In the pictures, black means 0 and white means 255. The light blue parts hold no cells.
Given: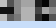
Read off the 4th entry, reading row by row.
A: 164
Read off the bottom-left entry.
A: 191
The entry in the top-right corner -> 95
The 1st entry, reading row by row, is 191
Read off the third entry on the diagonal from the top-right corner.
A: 44
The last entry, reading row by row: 83
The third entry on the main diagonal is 121

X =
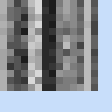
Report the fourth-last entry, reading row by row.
138
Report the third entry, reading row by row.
68
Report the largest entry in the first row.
216
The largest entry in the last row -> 202
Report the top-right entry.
84
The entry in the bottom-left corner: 176
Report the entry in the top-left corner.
176
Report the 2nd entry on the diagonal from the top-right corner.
188
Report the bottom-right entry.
84
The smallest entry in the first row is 28
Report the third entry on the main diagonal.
98

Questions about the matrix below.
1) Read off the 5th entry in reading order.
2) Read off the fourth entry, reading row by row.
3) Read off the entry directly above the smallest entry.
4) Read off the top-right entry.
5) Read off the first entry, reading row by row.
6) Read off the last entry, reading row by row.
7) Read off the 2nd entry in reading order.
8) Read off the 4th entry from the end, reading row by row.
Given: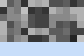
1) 178
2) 52
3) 67
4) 81
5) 193
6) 193
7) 93
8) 93

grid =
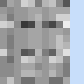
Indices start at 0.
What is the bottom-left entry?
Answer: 152
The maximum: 238
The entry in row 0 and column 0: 112
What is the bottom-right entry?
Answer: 165
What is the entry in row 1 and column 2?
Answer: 152
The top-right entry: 86
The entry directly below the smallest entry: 152
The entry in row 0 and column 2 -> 152
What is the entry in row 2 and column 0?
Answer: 165
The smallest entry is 55
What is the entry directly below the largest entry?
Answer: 152
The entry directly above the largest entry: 209
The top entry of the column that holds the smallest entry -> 209
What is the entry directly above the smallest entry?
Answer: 152
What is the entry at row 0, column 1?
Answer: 165
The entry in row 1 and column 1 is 139
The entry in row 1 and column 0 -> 152

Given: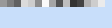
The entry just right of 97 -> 219
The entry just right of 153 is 125

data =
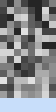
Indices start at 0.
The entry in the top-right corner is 126
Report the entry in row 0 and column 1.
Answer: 51
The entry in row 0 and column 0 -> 95
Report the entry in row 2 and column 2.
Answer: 199
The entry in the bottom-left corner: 157
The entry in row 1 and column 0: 67
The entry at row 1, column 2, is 126
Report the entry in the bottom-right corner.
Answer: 111

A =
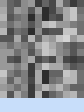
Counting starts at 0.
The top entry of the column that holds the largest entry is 100
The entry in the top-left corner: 153
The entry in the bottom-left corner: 182
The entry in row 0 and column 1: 100
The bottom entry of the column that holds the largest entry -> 169
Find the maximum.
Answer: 212
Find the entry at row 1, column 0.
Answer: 169
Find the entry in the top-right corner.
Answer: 86
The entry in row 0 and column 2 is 86
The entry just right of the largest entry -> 153
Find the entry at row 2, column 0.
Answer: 182
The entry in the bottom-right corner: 112
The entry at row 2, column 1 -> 86
